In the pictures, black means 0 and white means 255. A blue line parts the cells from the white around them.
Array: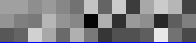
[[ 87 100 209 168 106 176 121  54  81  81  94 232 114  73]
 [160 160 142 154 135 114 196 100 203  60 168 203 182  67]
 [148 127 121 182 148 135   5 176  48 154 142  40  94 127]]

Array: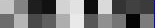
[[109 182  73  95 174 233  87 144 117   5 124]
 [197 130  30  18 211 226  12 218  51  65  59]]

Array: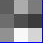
[[145 248 213]
 [ 93 172 123]
 [109  79  59]]

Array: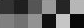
[[128 114 147  17 198   9]
 [ 51  31  85 154  37 182]]

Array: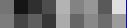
[[124  69  95  55 171 102 137 108 156]
 [116  21  47  77 179 131 150  89 223]]

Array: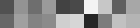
[[103 160 131 139 207 214  38 124 193 180]
 [ 81 147 110 154  66  73 243 199  95 167]]
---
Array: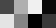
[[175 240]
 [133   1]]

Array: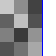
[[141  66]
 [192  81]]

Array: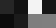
[[ 18 243]
 [ 27 126]]

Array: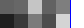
[[103 197]
 [ 57 123]]

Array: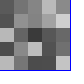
[[116 133]
 [145 131]]

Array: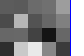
[[ 90 107]
 [182  83]]

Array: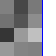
[[ 71 121]
 [ 84 141]]

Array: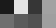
[[227  54]
 [ 91  81]]

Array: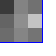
[[131 113]
 [142 195]]
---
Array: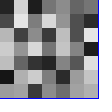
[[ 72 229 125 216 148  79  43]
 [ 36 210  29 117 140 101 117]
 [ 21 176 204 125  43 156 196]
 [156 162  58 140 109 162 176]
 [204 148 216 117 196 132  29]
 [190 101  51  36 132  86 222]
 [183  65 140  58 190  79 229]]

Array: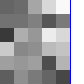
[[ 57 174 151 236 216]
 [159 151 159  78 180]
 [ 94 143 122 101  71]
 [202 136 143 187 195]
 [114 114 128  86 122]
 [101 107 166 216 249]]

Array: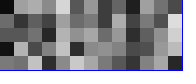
[[ 18 179  74 130 194  46 138 145 130  74  80 152 187]
 [ 12 160 173 138 214  87 152  61 101  31 160 114  74]
 [122 114 194  46 138 201 167 122  87  53 130 167  39]
 [ 87  87 114  39 179 145 167 108 152  46  95 145 208]
 [108  53  95  67 160 108 122  61 173  67 122  80 221]]

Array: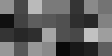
[[152  88 152 138   9  24  32  94]
 [146  72 186 122 122  52 138 115]
 [ 16  66  94  88  80  46  39 130]
 [ 52  39  46 165  80  72 193 158]]

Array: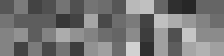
[[131 146  93 131 172 146 131 109 101 139  61 160  80 198 139 139]
 [ 86 123  67  80 116  80 116 109  86 185 192 101  47  39 101 101]
 [116  93  93  93  55  67 166  73 109 123  67 192 172 152 131 109]
 [131  67 123  73 116  61 146 160 109 210  47 160  93 166 178 160]]

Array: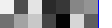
[[113 163 200  69   4 214  95]
 [241  77 228  42  55 134 148]]

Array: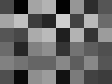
[[164 192  60  38 207  66 186 107]
 [129 115 101 101 136  93 136  85]
 [ 85  72 171 186  31 179  52 156]
 [107  38 129 143  52 115  93  79]
 [ 79  10 143 156  18 123  66  60]
 [ 72   2 164 179   2 150  45  85]]
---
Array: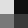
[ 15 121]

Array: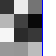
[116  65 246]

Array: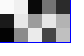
[ 43 230 235]

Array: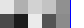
[144  84]

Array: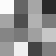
[ 41 178 121 155]

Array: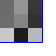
[ 55 132 200]
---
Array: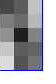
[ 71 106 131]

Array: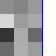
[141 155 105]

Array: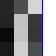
[ 37 194  53]

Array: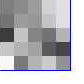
[127 156 133  90 146]

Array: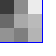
[ 58 169 180]

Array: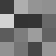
[ 59  51 157 150]

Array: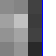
[139 193  65]

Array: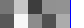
[118 247]
